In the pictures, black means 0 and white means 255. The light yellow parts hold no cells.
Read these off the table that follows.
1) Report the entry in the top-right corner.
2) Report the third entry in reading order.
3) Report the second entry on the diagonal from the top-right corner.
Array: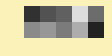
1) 108
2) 96
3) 173

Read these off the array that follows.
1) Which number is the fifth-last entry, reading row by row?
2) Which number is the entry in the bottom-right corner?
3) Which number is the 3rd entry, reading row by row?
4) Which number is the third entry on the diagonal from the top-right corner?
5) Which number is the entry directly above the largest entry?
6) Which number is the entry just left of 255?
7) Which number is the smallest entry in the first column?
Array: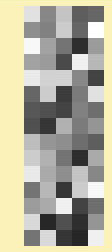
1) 116
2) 240
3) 196
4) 116
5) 102
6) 102
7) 80

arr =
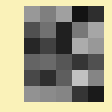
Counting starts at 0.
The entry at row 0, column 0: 152
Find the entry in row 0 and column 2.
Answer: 160
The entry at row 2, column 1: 65
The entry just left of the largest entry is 94
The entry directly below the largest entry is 53
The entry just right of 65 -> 32
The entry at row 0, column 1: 127
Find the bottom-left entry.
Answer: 146
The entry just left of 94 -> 46

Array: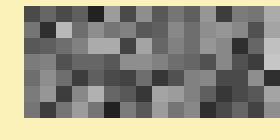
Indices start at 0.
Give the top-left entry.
74
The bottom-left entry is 117
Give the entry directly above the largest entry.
192
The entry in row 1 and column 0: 117
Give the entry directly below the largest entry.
47
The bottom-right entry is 142
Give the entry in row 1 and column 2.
184
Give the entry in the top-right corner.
171
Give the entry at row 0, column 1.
102
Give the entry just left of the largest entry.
61
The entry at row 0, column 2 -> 74
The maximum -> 198
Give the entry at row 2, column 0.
88
